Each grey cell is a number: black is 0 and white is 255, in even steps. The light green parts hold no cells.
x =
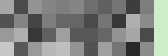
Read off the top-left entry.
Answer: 167
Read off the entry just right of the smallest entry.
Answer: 139
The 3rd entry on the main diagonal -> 55
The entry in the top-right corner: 125
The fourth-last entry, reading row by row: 159
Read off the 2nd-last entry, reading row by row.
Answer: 40
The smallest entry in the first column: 82
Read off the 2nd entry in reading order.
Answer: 74
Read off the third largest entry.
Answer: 183
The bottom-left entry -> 198
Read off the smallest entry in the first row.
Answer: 61
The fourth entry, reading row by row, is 133
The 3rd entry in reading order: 147

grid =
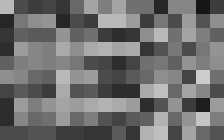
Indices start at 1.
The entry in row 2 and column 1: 38
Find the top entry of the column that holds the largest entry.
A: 22
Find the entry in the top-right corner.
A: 60
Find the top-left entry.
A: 185
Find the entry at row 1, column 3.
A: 60
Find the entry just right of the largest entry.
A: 112
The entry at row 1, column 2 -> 75
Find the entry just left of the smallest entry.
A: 134
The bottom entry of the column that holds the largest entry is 104
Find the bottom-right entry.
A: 83
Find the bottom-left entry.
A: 75
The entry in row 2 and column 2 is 119
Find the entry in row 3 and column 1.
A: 53
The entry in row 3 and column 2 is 97
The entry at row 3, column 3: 90

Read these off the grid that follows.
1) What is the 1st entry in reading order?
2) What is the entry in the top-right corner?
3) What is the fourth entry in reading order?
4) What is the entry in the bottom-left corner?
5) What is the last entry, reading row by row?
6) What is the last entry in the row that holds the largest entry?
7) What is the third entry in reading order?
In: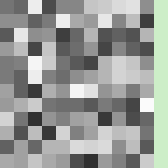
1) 116
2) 142
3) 76
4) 169
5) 203
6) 251
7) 237
